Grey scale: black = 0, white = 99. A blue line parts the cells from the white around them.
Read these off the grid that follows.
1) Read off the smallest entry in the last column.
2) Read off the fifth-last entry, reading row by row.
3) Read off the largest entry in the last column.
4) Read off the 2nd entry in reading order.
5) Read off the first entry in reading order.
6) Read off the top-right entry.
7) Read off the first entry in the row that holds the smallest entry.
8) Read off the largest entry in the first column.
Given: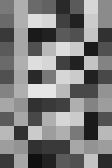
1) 16
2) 13
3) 72
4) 68
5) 47
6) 54
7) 22
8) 72

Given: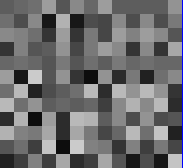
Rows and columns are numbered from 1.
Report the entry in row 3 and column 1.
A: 53
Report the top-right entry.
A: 57
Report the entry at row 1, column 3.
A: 43
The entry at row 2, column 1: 43
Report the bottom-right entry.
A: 76
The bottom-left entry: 13
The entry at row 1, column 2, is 40
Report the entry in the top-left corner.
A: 36
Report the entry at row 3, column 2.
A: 50

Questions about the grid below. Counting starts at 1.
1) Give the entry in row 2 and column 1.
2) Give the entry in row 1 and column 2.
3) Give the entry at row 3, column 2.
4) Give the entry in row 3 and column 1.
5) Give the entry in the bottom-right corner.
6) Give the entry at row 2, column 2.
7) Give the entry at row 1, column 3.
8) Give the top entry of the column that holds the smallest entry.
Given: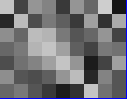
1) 15
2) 26
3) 40
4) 55
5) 33
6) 73
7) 58
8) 8

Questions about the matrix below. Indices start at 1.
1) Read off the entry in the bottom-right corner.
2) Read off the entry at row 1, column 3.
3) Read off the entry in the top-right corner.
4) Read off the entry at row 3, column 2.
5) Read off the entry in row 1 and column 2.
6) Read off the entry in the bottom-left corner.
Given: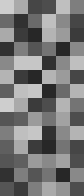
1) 30
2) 27
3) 49
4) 23
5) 66
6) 33

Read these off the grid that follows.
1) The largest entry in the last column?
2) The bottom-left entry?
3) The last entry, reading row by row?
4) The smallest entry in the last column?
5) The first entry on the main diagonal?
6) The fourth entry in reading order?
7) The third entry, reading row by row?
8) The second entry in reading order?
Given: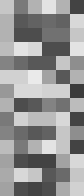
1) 88
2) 63
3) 81
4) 23
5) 77
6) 88
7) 69
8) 47
